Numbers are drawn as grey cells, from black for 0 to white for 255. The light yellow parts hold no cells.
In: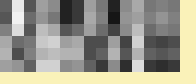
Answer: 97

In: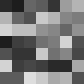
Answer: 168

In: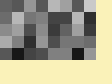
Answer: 108

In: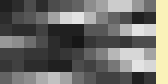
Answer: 215

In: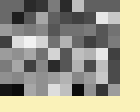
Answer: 75
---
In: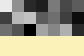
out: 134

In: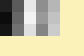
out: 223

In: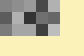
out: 165

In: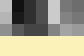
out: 131

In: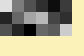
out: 103

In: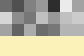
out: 119

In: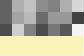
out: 119
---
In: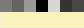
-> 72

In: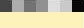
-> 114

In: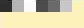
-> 106

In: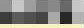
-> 69

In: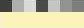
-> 127

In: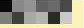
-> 62
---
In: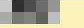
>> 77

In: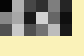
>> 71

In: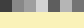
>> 159

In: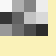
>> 132

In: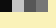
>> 87

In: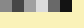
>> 160

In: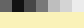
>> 71

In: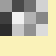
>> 113
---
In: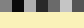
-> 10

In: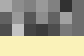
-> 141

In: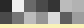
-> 239

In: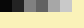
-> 35

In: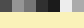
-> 149

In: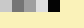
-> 117
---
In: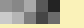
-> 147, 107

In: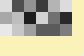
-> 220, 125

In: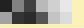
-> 33, 220

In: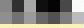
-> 134, 187

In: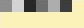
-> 141, 61

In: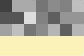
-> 64, 181

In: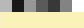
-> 184, 255

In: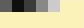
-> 93, 203

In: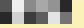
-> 84, 116

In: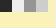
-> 41, 205
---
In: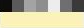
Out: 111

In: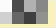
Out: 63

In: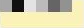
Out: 101

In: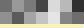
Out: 133

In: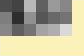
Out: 174

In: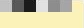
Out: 141

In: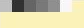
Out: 143

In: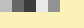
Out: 233

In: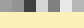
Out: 233
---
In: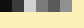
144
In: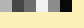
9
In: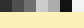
243
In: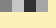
165
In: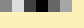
166
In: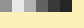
37
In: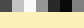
127
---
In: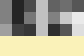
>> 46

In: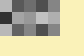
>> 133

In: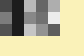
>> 197

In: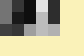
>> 158

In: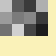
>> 208

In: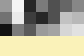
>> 163

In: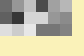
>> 118

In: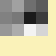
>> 172

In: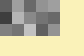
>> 193

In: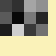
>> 206
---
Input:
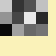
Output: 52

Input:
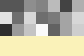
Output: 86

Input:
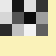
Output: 23

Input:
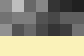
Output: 190

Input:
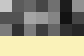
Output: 91

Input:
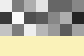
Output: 124
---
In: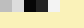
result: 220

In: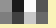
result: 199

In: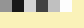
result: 212

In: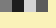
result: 123

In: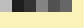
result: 132

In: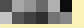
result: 176
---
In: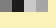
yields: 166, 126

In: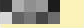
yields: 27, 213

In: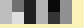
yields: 145, 190

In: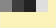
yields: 223, 134

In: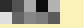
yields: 179, 223

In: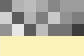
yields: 157, 146
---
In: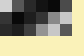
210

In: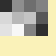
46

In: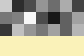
204

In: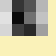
205

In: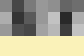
134

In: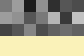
121

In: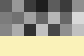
92

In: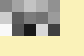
133

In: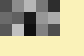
77

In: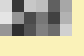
217
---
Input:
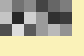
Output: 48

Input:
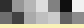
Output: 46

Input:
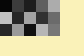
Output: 17

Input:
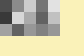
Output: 78

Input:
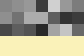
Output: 51

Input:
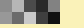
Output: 41

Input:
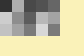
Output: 73

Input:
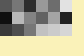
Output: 34

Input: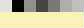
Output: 69
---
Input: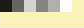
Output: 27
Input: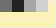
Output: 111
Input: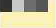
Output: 51
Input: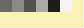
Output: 104
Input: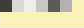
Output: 61
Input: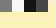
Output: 123
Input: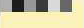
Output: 175
